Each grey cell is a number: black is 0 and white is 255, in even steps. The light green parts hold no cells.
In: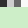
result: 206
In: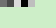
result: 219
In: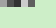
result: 50
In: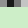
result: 25
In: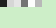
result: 115
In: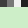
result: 120
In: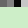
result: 130
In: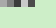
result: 60
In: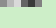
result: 100
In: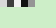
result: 242
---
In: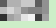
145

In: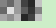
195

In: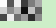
169

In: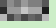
87

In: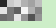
190

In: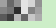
146
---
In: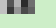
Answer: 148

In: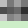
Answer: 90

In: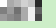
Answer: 170

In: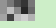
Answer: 135

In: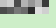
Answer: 44

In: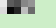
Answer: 37

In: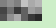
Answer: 97

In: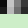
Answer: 185

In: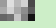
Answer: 170

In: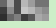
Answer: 183
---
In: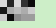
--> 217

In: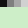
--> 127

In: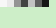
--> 194

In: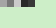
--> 203

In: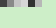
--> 214

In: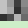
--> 152

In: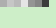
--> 148

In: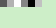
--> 133
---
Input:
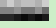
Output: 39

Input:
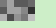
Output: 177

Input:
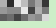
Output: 93

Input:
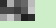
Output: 160

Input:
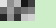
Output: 37

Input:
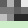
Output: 192

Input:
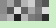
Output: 152
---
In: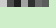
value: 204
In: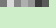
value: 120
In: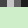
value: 69
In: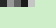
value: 40
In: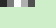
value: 41
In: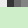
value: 236
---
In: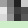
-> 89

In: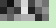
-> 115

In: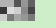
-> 122

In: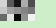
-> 242

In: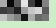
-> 117

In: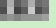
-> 160
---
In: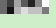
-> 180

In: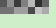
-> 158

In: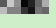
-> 129

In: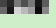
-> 212

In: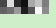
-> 154

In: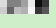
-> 189

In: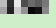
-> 204

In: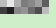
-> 136
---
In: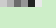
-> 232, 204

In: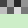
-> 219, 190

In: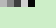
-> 209, 184

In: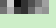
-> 204, 176

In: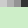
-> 204, 177

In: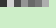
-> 211, 174

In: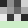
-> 235, 221
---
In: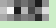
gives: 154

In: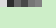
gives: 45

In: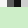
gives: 94

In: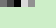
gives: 70

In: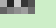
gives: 38

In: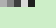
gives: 132

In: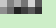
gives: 130

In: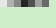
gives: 176

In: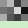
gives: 185
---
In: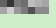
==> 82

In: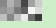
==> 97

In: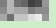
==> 125

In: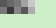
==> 134

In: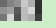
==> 188

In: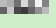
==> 100

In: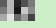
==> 24

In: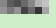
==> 106
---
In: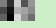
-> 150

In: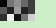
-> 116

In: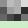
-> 45

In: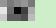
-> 79

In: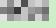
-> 211

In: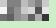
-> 173

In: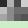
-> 96

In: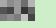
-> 195
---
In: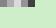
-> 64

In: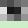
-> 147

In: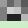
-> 182

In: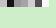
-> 250

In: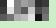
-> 116

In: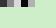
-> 178

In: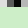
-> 182

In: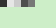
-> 119
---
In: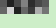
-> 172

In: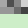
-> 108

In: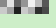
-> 46

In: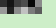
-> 123

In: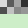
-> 135

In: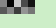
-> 148

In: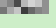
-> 132

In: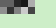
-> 203

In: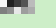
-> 157
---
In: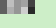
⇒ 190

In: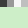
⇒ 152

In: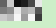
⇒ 202

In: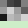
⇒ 68

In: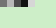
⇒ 184

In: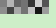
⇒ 181

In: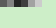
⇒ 131
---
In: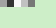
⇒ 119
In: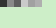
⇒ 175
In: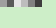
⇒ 61
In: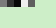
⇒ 94
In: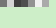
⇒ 170
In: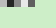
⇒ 95
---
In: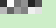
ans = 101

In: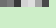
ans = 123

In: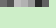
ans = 83

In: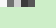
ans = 113

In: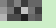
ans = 75

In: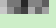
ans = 144

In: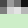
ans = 213
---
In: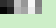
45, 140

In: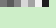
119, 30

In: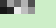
52, 150

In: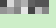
68, 133

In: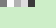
124, 58

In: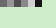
107, 22
